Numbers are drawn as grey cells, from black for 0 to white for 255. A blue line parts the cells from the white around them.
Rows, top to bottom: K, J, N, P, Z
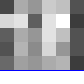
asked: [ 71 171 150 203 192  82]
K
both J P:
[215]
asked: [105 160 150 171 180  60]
Z

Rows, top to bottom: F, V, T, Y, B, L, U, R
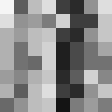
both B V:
[210]
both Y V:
[210]
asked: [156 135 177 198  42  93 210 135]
L
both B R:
[105]

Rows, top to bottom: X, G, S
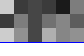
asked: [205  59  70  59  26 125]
X
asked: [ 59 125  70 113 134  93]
G
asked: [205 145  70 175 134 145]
S

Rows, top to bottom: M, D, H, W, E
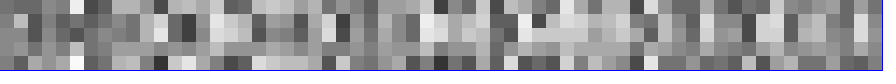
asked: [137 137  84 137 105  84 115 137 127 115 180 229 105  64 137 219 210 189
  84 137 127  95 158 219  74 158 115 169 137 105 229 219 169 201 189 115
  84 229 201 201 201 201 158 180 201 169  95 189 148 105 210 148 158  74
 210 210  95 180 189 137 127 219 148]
H
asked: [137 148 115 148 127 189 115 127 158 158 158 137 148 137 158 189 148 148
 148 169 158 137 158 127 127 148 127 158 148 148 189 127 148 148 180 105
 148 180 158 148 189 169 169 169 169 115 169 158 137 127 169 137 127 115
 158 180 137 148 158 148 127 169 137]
W

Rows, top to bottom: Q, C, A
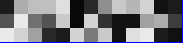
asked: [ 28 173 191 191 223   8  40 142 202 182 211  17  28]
Q
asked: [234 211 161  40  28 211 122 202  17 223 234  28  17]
A
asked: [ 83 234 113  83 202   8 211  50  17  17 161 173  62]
C

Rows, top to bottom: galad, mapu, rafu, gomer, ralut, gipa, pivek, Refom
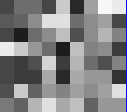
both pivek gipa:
[151]
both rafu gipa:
[70]
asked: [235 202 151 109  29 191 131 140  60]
gomer
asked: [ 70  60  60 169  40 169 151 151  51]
gipa
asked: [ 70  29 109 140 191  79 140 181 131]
rafu
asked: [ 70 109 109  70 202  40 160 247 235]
galad
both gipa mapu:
[70]

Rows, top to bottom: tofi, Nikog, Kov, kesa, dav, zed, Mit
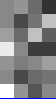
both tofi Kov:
[107]
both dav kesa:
[136]
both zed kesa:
[136]

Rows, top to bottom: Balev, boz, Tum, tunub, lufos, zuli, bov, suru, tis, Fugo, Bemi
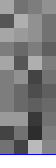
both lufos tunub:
[125]
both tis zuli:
[114]
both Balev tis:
[114]
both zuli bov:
[125]

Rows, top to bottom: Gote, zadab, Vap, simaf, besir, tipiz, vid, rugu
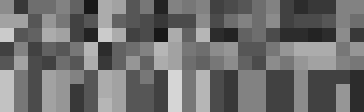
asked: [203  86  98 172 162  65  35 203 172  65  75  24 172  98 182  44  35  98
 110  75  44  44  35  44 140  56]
Vap
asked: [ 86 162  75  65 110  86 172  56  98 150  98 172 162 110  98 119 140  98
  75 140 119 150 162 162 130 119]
besir

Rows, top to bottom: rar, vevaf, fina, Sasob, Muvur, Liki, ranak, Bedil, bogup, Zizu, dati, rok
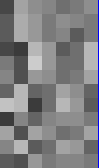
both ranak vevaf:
[142]
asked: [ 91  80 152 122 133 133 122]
rok
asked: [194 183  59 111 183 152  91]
Bedil
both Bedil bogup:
[59]
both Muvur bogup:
[122]

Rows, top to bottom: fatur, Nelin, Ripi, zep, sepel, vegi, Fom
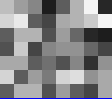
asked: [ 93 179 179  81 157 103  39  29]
Ripi
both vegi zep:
[146]

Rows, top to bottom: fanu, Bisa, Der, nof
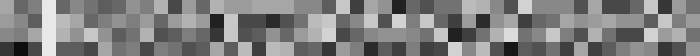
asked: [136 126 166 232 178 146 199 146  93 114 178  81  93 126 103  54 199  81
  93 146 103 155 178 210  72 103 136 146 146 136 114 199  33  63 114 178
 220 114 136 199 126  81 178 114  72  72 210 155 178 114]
Der
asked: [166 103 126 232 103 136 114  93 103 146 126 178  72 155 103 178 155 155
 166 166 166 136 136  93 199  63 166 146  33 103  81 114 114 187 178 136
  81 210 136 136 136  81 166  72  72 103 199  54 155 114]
fanu

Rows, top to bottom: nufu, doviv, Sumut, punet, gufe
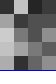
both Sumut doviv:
[80]
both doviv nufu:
[59]
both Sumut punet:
[121]
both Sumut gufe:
[143]
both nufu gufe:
[49]
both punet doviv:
[163]

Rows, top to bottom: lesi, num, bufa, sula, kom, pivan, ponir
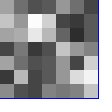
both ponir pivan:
[69]
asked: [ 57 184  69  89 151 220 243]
pivan
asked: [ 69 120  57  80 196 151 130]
sula

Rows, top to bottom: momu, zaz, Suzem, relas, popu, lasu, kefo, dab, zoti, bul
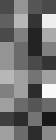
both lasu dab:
[159]
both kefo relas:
[128]
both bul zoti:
[44]
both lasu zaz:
[183]
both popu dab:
[107]
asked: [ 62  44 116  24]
zoti

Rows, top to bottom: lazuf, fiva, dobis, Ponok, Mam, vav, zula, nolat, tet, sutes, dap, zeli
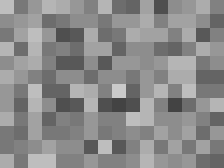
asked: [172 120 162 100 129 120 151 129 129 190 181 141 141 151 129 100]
tet
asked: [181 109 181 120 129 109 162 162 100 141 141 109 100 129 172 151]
Ponok
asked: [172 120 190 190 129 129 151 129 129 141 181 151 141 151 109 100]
zeli
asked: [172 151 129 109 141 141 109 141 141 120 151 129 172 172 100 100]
vav
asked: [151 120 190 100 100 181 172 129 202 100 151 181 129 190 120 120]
zula

